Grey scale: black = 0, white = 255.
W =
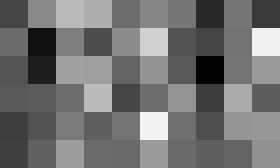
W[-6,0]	69
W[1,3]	76
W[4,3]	95
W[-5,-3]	69
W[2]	[85, 30, 160, 159, 99, 147, 87, 1, 116, 154]
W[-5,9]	240
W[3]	[87, 92, 109, 187, 70, 109, 148, 60, 170, 93]
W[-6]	[69, 137, 186, 174, 109, 133, 117, 41, 117, 58]
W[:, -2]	[117, 114, 116, 170, 149, 99]
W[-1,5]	156
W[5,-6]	105
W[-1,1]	97
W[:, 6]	[117, 83, 87, 148, 112, 105]
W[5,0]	65

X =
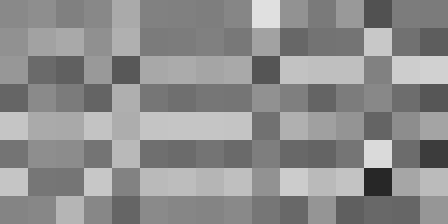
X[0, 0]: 137
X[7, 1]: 135
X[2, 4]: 88
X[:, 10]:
[146, 103, 194, 127, 176, 104, 204, 104]
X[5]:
[116, 142, 140, 116, 185, 111, 107, 116, 106, 126, 104, 100, 117, 218, 108, 60]
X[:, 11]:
[122, 115, 191, 100, 160, 100, 186, 149]
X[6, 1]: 118
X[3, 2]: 123
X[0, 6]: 128
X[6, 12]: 195
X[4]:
[197, 170, 169, 195, 173, 196, 197, 197, 196, 113, 176, 160, 148, 100, 141, 164]
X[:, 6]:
[128, 124, 171, 111, 197, 107, 189, 134]
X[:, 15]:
[123, 93, 209, 86, 164, 60, 187, 150]
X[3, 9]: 145
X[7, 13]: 104
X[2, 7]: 165
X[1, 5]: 123
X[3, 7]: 118
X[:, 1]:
[142, 162, 106, 138, 170, 142, 118, 135]
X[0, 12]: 153
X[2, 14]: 205
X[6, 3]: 199
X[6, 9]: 146
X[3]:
[101, 138, 123, 100, 175, 118, 111, 118, 117, 145, 127, 100, 124, 136, 109, 86]

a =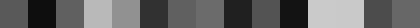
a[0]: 89
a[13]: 76
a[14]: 103
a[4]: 145
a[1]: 14

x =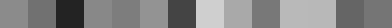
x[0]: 139
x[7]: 207
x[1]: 113
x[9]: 120
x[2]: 35

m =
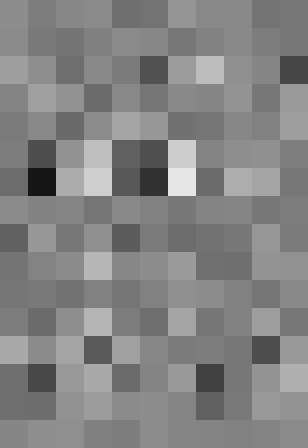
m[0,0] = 141
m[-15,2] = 116
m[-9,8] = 133
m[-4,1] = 139
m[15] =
[134, 142, 143, 128, 125, 140, 133, 132, 129, 132, 138]
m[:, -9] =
[135, 116, 110, 145, 106, 146, 171, 133, 119, 139, 114, 142, 164, 152, 145, 143]
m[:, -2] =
[115, 125, 134, 120, 129, 144, 165, 120, 150, 147, 117, 157, 78, 148, 153, 132]
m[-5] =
[124, 107, 142, 180, 124, 110, 164, 118, 129, 157, 120]
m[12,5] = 135
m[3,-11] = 132
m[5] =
[125, 78, 146, 191, 96, 79, 205, 131, 142, 144, 126]
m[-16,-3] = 136
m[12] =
[169, 139, 164, 89, 161, 135, 123, 125, 119, 78, 153]
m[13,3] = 169
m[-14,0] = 158
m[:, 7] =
[136, 130, 189, 133, 117, 131, 107, 132, 114, 112, 140, 118, 125, 65, 96, 132]
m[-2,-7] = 139
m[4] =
[122, 136, 106, 140, 165, 151, 113, 117, 135, 129, 158]
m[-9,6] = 120
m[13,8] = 120
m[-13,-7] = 136
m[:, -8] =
[138, 128, 137, 107, 140, 191, 206, 117, 144, 182, 129, 180, 89, 169, 156, 128]
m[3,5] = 118
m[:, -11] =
[141, 138, 158, 132, 122, 125, 108, 139, 97, 116, 117, 124, 169, 111, 110, 134]
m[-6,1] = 121
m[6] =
[108, 22, 171, 206, 87, 49, 230, 107, 173, 165, 119]
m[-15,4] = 138

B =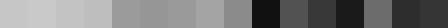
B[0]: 198
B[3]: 190
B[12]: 26
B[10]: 82

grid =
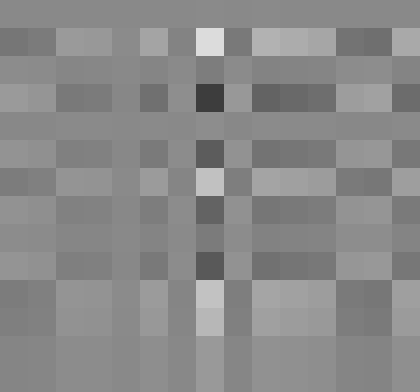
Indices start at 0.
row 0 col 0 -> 137
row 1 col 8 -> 121
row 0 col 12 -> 137
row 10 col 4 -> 139
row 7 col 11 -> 124
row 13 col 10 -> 144
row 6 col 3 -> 147
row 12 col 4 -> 137
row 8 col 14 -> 132
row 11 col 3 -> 145
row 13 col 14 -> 143
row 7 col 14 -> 122
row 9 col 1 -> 145
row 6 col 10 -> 160
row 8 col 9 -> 130
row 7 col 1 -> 143
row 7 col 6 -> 140
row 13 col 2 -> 140
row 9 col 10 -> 117
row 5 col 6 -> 140
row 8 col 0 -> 140
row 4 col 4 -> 137
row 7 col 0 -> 146
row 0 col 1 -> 137
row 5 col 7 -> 92
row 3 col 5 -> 112
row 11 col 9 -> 160
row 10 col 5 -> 155
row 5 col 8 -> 146
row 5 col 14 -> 120
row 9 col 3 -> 128
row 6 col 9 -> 164
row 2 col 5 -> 133
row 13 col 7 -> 153

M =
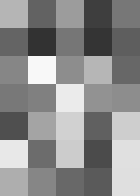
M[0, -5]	181
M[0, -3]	156
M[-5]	[134, 248, 141, 182, 103]
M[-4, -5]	120
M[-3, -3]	209
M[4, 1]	164
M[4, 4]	206
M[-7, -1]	119
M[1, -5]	100
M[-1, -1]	223
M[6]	[174, 134, 104, 90, 223]

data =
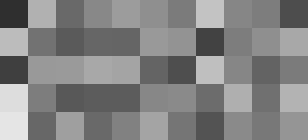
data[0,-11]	47
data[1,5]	153
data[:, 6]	[123, 147, 78, 138, 117]
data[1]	[188, 114, 90, 102, 101, 153, 147, 66, 125, 143, 168]
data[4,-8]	105
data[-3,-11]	63
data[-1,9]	120
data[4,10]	149
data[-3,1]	153
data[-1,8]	138
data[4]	[229, 103, 159, 105, 129, 164, 117, 83, 138, 120, 149]
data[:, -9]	[105, 90, 154, 88, 159]
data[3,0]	221

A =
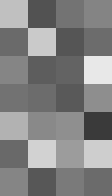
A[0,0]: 192
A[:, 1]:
[82, 202, 93, 108, 137, 210, 87]
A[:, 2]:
[115, 85, 99, 89, 143, 156, 122]
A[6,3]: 107
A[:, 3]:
[132, 108, 232, 142, 58, 206, 107]
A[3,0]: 114

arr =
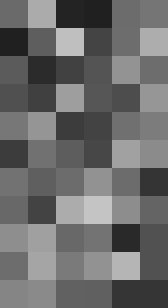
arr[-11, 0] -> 106
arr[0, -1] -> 117
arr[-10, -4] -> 191
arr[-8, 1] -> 64
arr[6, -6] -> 114
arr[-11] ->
[106, 171, 35, 32, 108, 117]
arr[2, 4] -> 147
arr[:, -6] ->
[106, 32, 91, 80, 119, 60, 114, 104, 142, 109, 133]
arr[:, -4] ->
[35, 191, 65, 158, 60, 93, 108, 172, 104, 122, 97]
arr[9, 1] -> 165
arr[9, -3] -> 146
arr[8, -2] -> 41
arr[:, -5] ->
[171, 94, 43, 64, 149, 113, 95, 67, 160, 165, 138]
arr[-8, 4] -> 77
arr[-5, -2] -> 108
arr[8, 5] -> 81
